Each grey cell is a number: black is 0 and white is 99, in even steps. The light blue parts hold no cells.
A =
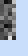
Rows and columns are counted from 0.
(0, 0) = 37
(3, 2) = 20
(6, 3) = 43
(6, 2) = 14
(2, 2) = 32
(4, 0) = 56
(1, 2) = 43
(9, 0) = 31
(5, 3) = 60
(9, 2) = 86
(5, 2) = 26
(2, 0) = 32

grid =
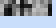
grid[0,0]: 56
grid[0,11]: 62
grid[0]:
[56, 66, 43, 22, 79, 9, 39, 73, 53, 66, 48, 62, 37]
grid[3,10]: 66
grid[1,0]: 69
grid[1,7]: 11
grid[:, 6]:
[39, 12, 52, 64]
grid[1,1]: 32
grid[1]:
[69, 32, 17, 43, 38, 6, 12, 11, 56, 73, 61, 53, 9]
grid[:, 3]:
[22, 43, 45, 41]
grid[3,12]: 9
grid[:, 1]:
[66, 32, 11, 11]

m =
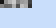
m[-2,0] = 8
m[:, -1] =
[26, 19]
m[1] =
[51, 40, 42, 68, 32, 74, 67, 19]
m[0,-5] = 78

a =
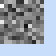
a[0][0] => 40
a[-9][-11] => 48
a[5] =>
[90, 51, 47, 77, 44, 58, 37, 29, 49, 39, 43]
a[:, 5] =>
[18, 38, 51, 17, 51, 58, 58, 72, 36, 36, 56]
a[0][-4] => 58
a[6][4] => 40
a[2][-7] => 69
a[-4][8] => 70
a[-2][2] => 38
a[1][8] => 54
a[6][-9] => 50
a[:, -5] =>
[80, 45, 38, 61, 54, 37, 7, 28, 51, 47, 43]
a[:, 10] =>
[28, 75, 29, 44, 55, 43, 53, 54, 64, 39, 49]
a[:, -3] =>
[38, 54, 43, 49, 54, 49, 47, 70, 39, 67, 15]
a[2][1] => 59
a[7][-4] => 47
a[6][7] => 84
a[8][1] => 44
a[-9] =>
[48, 59, 26, 14, 69, 51, 38, 21, 43, 57, 29]
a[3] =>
[35, 21, 54, 45, 26, 17, 61, 57, 49, 47, 44]
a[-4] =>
[46, 38, 35, 45, 59, 72, 28, 47, 70, 59, 54]
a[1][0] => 98
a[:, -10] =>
[63, 47, 59, 21, 41, 51, 20, 38, 44, 62, 68]
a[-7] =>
[49, 41, 58, 32, 56, 51, 54, 54, 54, 22, 55]
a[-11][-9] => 70
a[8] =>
[29, 44, 55, 46, 39, 36, 51, 68, 39, 49, 64]
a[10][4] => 46
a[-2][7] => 27

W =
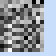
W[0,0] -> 65
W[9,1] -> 37
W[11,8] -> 25
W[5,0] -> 49
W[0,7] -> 68
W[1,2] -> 86
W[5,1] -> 25
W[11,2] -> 31
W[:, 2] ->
[40, 86, 41, 68, 18, 30, 94, 41, 80, 61, 95, 31, 97]
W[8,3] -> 26
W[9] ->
[70, 37, 61, 81, 79, 63, 0, 76, 40, 24, 75]
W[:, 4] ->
[58, 79, 63, 17, 79, 54, 30, 73, 36, 79, 19, 74, 31]
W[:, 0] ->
[65, 69, 32, 46, 14, 49, 31, 27, 26, 70, 39, 6, 22]
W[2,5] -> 24
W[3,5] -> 36
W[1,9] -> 31
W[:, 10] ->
[2, 54, 85, 69, 71, 15, 65, 53, 78, 75, 68, 59, 70]
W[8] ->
[26, 73, 80, 26, 36, 27, 48, 18, 61, 31, 78]
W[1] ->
[69, 53, 86, 75, 79, 61, 8, 74, 31, 31, 54]
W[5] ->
[49, 25, 30, 76, 54, 77, 71, 73, 13, 81, 15]
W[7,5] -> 70
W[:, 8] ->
[1, 31, 71, 76, 50, 13, 32, 18, 61, 40, 49, 25, 39]
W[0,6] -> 70
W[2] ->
[32, 67, 41, 11, 63, 24, 53, 35, 71, 69, 85]
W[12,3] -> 31
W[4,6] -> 65
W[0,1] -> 62
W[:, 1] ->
[62, 53, 67, 54, 40, 25, 69, 21, 73, 37, 67, 21, 59]
